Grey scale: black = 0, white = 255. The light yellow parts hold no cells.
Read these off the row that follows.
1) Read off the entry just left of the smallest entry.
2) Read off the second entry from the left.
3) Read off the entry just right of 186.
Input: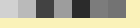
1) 157
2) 186
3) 66

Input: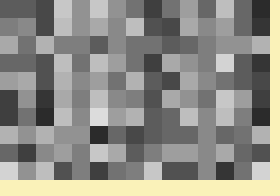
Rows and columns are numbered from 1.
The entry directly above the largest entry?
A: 190
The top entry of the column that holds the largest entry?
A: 199
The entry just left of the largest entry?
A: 137
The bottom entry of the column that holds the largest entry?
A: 63
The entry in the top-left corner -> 92
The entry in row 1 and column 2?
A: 92
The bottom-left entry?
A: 211
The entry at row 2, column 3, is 72
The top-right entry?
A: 43
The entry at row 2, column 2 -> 137
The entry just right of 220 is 158
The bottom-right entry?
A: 211
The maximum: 220
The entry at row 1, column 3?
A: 72
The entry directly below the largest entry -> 43
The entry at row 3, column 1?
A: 169
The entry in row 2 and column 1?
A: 126

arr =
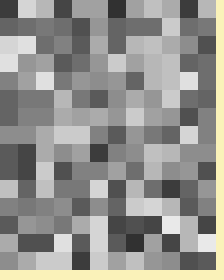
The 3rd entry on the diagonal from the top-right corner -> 171
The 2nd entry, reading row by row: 213
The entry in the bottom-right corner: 90
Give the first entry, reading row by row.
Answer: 60
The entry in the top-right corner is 183
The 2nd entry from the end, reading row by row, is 80
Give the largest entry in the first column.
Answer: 224
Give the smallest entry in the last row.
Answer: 60
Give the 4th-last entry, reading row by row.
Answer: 150
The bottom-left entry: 141
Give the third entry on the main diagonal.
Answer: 110
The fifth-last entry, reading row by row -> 192
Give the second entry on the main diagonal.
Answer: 110
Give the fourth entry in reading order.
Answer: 69
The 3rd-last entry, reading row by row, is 141
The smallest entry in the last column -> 69
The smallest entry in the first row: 49

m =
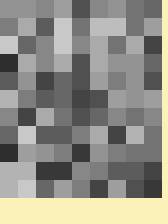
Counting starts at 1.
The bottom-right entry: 56
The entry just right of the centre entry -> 80
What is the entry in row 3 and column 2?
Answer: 103
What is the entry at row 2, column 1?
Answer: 125
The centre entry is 68
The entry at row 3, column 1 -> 200
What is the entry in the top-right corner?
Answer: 103
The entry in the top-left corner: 147
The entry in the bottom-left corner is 179
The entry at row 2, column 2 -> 170
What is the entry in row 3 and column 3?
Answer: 135
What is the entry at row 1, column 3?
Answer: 135
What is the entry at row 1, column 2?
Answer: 147

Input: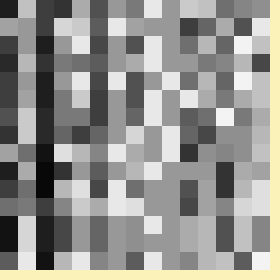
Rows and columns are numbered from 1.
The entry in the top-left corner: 30
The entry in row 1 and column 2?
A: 193
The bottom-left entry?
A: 92
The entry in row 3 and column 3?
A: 30
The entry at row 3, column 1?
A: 62
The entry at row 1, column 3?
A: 62
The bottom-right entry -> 243
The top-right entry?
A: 143
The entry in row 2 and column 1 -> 162
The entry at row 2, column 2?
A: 152
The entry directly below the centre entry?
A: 171
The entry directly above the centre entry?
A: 101

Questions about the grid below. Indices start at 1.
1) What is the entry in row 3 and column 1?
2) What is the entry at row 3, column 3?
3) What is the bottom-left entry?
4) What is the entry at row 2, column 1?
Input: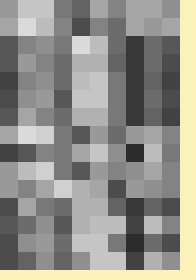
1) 87
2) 143
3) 76
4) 165
